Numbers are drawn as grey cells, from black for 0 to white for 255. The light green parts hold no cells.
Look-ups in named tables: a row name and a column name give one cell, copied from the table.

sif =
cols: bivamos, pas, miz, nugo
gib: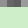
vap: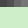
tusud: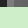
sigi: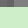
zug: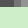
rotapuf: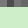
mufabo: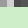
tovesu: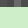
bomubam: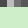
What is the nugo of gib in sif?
154
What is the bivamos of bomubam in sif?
72
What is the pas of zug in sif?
83
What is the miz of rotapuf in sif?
117
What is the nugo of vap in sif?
118
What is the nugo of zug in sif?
147
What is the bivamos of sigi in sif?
108
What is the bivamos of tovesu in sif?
81
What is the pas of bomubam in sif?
188
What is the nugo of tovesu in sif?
76
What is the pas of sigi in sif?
101
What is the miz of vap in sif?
103
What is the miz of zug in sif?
117
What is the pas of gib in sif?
102
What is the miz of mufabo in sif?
75
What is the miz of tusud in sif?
101
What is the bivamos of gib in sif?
145
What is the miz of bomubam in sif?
112
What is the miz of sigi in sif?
127
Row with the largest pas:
mufabo

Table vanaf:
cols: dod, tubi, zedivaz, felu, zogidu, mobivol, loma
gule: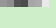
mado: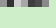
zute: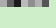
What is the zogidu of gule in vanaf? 166
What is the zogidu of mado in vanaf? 62
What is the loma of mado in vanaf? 137
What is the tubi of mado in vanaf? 49
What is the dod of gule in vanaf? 151
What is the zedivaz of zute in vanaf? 27
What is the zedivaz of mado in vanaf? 206

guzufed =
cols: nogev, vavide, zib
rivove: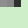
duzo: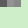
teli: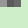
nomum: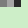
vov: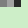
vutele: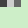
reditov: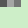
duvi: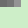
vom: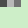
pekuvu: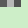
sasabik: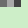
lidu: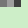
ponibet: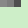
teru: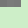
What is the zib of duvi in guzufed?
148
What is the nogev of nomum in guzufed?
124
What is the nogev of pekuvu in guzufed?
90
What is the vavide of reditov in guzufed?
165
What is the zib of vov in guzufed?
42
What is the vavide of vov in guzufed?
163
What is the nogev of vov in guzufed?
126
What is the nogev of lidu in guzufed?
118
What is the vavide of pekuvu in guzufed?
184
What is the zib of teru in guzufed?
121
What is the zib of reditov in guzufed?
117
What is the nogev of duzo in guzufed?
92
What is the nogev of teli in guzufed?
150
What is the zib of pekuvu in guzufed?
82
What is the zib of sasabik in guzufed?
67
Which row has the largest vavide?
vutele

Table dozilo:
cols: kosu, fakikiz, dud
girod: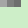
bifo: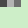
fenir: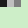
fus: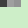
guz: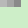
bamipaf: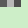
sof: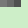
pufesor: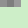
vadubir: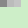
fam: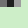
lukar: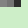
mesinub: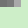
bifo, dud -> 110
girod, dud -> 110
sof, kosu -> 120
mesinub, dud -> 169
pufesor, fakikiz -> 126
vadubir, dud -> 196
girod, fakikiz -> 126
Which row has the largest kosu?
guz

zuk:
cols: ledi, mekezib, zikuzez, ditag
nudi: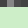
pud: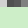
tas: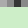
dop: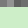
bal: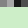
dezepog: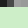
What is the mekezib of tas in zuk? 138
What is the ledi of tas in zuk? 171
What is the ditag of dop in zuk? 110
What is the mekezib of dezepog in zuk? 73
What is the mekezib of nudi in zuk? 134
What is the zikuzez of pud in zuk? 88
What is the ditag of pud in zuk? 128
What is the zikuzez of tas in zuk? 54
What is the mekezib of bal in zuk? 168
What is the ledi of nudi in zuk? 66
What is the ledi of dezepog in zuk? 30
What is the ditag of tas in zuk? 136
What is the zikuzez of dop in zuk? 96

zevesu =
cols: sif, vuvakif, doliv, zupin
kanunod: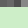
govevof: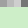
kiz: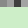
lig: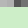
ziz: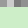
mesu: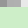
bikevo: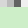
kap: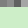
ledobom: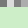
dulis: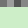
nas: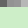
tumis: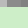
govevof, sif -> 160
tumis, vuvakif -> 139
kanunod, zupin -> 135
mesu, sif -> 150
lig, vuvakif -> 176
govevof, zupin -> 117
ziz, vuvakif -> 204

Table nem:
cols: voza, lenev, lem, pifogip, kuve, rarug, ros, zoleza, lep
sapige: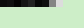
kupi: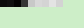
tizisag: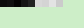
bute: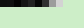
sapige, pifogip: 21
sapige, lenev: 16
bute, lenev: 16
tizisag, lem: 4
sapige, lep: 220
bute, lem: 4
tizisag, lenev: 16
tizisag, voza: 12
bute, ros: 48
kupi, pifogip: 53
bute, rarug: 7
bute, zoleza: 156
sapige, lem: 4
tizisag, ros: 212
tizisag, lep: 203
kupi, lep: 211
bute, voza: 15

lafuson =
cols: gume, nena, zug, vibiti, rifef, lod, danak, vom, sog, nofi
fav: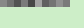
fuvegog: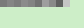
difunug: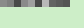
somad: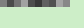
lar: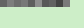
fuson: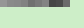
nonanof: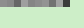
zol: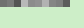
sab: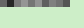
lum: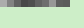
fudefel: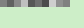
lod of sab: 146
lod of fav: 162
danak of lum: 110
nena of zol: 121
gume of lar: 100
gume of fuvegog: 122
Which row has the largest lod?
fav

